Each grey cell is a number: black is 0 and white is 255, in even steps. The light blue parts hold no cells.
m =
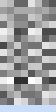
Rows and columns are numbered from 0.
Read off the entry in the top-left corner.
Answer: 201
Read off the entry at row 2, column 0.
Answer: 201
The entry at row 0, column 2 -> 102
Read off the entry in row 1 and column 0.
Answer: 158
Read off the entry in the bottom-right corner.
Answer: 170
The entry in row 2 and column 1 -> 170
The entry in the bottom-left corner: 127
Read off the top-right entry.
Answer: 88
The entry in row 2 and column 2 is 127
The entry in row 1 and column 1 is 142

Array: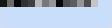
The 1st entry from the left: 22
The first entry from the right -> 197

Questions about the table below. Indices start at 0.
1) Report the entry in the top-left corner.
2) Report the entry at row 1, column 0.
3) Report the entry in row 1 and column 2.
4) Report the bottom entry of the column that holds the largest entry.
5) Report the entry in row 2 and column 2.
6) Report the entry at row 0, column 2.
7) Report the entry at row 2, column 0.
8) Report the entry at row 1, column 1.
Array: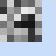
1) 91
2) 50
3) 133
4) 133
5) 221
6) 62
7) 221
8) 161

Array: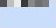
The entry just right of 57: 136
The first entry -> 82
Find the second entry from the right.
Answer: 110

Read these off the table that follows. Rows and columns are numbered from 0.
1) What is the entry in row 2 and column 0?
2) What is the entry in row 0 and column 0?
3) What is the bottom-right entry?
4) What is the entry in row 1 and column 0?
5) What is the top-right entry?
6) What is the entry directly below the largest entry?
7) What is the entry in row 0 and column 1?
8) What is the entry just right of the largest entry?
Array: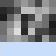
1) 28
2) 81
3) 81
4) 40
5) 126
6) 165
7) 81
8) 40

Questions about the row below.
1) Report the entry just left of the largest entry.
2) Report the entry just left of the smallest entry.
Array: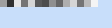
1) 187
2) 159

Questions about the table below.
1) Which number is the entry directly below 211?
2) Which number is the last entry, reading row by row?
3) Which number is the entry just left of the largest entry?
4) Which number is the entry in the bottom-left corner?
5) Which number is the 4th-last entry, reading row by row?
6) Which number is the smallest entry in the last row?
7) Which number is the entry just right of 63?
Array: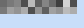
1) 187
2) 172
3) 63
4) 121
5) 160
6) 79
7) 211

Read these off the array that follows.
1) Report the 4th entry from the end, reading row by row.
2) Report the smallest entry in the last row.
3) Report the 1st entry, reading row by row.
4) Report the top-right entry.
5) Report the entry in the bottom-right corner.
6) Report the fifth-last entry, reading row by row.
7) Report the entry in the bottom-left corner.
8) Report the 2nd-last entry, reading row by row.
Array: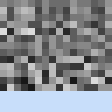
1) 67
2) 24
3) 135
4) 148
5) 148
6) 108
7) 40
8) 148

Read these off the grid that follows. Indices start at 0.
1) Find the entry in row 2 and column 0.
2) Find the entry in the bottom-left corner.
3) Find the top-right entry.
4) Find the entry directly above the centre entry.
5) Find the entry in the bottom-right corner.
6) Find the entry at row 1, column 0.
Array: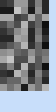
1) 166
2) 154
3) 39
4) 154
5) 181
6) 27

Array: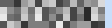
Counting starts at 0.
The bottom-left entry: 85
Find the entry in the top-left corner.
99
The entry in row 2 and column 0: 233
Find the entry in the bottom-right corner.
69
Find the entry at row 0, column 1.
99
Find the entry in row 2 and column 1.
113
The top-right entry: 217
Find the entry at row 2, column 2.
99

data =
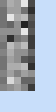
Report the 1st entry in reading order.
131
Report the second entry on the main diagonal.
160
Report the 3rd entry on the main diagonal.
173
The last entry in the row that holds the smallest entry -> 73
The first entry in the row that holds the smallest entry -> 115
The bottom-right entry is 59
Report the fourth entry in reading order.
230
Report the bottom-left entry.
131
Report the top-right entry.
73
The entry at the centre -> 160
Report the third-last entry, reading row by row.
160
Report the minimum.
35
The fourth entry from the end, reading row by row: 144
